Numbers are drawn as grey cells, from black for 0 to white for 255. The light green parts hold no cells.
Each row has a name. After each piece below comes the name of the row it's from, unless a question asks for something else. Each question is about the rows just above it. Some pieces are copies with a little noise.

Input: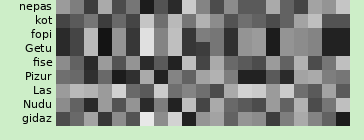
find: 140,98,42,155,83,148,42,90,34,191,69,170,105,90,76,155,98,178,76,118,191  fise
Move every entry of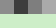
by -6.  134,55,120,164
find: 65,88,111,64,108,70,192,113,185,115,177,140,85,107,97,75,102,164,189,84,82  kot
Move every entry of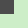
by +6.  82

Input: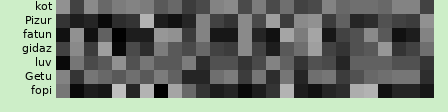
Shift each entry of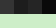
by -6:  46,23,31,3
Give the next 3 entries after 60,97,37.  45,81,66
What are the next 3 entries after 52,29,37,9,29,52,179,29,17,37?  45,173,179
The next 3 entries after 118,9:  29,23,191

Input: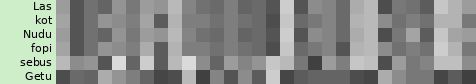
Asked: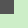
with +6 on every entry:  90
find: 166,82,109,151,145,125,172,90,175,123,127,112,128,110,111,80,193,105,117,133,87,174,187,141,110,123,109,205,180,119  fopi
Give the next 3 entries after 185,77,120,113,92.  198,179,156
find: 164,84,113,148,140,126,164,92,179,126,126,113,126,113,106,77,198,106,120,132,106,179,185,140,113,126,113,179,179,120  kot
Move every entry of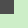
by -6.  71
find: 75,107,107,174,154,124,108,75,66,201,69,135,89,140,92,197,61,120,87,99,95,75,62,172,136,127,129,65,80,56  Getu

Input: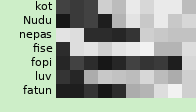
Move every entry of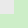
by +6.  240
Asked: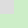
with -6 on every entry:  215
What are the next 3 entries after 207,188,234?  215,234,234
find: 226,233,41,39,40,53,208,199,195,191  nepas
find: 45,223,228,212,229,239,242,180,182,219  fise
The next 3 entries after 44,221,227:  207,227,234

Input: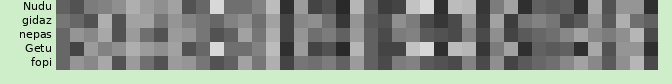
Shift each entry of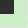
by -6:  41
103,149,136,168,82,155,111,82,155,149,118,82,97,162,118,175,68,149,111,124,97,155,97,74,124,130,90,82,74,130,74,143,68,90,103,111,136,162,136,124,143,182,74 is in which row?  nepas
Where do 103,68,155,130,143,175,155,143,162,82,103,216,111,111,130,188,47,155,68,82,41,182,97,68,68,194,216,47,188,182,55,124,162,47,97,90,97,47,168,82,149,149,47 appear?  Getu
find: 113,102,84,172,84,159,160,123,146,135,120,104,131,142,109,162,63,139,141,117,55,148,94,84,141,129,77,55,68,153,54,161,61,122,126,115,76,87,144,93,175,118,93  gidaz

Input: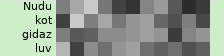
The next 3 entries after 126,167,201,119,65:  51,132,154
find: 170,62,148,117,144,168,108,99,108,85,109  luv
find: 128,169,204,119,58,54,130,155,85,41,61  Nudu
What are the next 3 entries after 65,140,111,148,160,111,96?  111,80,96
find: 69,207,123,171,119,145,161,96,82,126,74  kot

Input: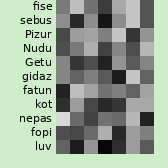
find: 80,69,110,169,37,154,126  fopi
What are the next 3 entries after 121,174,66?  133,78,182
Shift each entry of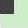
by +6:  72

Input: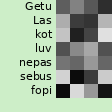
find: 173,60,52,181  Las
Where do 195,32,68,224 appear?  kot
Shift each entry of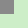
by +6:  143

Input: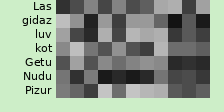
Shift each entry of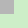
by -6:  176
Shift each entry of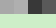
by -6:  162,169,50,83
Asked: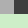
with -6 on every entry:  169,56
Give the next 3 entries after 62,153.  153,101,19
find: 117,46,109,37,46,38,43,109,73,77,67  Nudu
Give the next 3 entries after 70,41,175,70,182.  168,175,56
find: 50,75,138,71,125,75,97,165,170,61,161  Las

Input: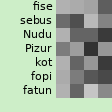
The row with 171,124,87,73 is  fopi
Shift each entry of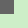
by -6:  94
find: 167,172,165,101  fise
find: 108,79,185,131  sebus
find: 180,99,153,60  kot
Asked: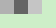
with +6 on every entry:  183,106,203
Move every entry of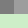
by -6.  118,151

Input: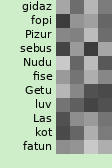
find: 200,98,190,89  Nudu
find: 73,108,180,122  kot
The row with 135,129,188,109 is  Pizur
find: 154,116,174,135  fise
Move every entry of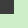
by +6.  66

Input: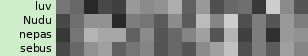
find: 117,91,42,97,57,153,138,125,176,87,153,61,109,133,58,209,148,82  luv
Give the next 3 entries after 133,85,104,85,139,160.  193,79,125

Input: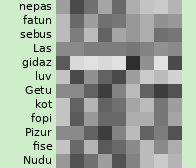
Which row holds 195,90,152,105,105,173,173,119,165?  fopi
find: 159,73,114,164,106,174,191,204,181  nepas
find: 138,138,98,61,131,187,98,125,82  Pizur
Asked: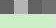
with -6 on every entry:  92,174,92,106
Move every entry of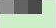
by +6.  151,104,80

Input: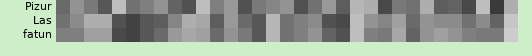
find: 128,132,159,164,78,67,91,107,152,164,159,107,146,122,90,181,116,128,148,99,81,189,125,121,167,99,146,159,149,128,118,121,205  fatun
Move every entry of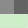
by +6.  145,105
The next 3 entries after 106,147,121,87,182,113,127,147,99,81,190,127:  121,167,99
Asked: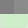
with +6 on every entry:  133,145
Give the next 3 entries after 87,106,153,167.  160,106,147

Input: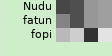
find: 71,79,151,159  Nudu
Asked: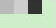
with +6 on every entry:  191,212,56
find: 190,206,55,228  fopi
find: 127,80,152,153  fatun

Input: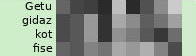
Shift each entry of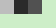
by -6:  183,36,75
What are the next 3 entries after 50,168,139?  94,115,160
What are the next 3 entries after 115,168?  152,175,131

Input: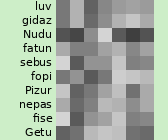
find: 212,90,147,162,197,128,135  fise
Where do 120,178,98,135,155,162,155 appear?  luv
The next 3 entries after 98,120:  162,191,113

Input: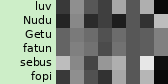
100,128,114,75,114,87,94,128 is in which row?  fatun
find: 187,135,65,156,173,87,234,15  sebus

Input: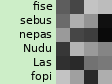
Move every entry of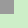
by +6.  160
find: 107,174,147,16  sebus
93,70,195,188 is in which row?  fise
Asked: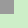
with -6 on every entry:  148
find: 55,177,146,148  Nudu
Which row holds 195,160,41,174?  fopi

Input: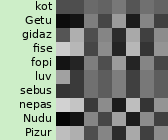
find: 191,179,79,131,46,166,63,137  Pizur
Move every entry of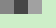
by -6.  127,64,155
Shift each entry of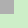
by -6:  169

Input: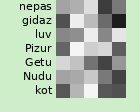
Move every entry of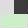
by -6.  215,54
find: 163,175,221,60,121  nepas
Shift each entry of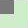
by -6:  115

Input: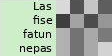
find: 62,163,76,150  fise
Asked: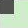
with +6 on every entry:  88
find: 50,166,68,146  fise
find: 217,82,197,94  Las
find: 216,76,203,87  Las

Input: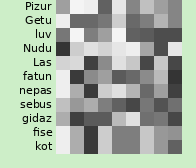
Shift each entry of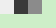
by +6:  244,64,145
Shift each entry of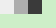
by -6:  232,167,52
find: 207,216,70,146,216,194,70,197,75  Las
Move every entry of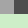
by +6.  171,83

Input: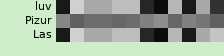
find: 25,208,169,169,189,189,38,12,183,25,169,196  Las
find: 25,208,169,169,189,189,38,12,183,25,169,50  luv
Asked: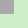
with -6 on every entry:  163
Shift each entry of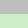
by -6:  183,183

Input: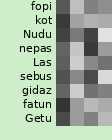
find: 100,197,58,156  nepas
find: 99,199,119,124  gidaz
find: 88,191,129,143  fopi
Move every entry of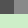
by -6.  76,131
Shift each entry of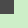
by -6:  68
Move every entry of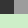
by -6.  46,150

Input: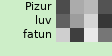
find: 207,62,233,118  fatun
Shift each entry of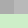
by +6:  177,191
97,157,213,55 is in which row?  luv
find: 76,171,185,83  Pizur

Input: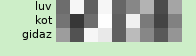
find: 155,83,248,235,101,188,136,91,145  gidaz
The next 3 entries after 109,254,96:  240,122,68

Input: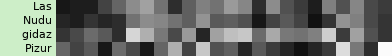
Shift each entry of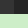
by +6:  58,43
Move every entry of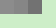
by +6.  146,140,120
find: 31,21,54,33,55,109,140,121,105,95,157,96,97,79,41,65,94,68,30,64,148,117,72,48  Nudu
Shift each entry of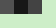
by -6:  75,17,61

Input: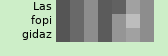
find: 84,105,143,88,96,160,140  Las
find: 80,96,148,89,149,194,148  fopi
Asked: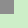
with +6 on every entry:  147
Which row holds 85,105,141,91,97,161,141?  Las
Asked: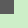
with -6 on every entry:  85

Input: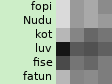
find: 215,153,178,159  Nudu
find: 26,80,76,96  luv
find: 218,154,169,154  Nudu

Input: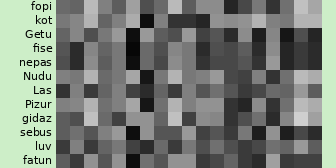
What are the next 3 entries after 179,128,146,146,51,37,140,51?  112,186,172
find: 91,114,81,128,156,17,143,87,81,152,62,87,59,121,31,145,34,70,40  sebus
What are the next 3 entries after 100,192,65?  140,134,51
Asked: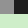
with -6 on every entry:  140,24
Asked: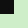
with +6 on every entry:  20
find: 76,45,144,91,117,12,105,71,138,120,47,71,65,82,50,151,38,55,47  nepas

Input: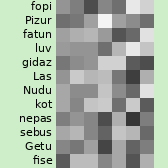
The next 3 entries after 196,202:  111,202,91
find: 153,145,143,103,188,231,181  luv
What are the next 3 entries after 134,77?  175,54,126
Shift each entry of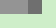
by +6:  154,154,117

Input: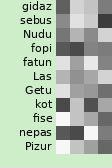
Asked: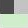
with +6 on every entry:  80,201
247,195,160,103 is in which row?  Pizur
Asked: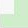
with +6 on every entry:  253
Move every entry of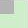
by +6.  186

